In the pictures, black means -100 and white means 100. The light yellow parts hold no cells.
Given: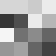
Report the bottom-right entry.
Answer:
-48
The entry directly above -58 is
68
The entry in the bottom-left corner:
18
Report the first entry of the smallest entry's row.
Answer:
-58
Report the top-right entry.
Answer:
84

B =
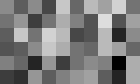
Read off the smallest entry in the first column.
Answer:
-52
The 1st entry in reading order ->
9
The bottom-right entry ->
36
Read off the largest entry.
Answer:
73
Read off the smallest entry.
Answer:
-99
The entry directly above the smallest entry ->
26
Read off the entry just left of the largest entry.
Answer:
-35
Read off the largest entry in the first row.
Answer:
65
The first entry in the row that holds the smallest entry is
0
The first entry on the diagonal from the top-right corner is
-10
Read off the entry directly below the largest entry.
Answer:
46
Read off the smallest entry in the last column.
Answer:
-19
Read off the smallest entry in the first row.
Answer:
-44
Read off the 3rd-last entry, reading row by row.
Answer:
-27
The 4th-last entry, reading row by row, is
26
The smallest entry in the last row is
-72
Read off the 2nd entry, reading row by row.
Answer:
-27
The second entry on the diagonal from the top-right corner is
-35

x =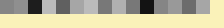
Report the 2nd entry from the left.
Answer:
12
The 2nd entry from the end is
-15
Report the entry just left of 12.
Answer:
4
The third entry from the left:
-77
